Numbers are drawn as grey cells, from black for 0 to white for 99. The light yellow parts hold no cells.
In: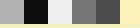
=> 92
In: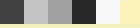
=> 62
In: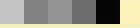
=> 57
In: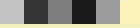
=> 49
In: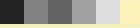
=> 38
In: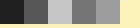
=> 77
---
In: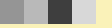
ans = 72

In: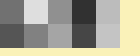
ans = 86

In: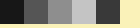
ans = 33

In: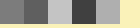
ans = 37

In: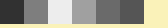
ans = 49

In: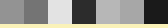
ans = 45

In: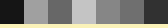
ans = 62
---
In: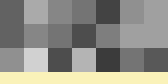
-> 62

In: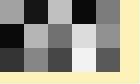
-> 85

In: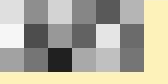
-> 89

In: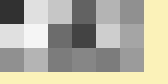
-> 80

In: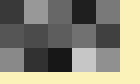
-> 44

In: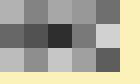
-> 47

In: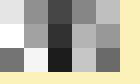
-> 70

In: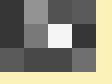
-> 95

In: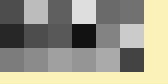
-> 51

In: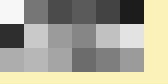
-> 75
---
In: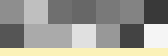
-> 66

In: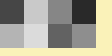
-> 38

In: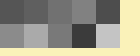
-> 47

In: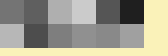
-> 49

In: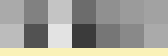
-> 88

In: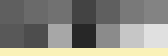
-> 65

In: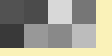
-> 53

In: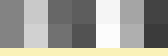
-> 44
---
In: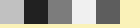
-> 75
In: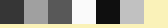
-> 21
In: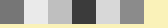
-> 46
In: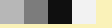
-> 71
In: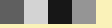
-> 37
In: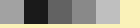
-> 63
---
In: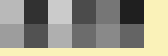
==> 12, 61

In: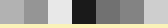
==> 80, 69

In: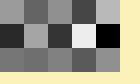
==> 72, 46

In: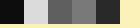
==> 16, 5

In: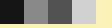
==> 81, 8

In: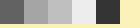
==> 20, 38

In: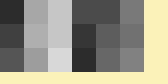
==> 47, 33
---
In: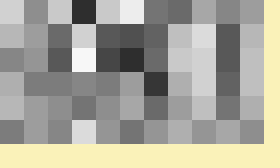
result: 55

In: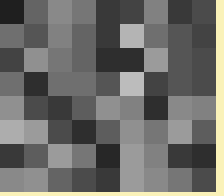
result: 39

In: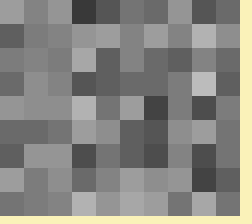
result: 51

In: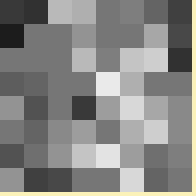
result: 19

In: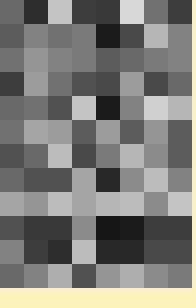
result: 18
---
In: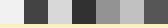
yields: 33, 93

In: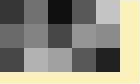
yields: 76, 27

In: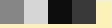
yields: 22, 52

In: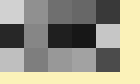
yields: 22, 74

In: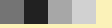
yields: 81, 45

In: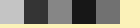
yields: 44, 76
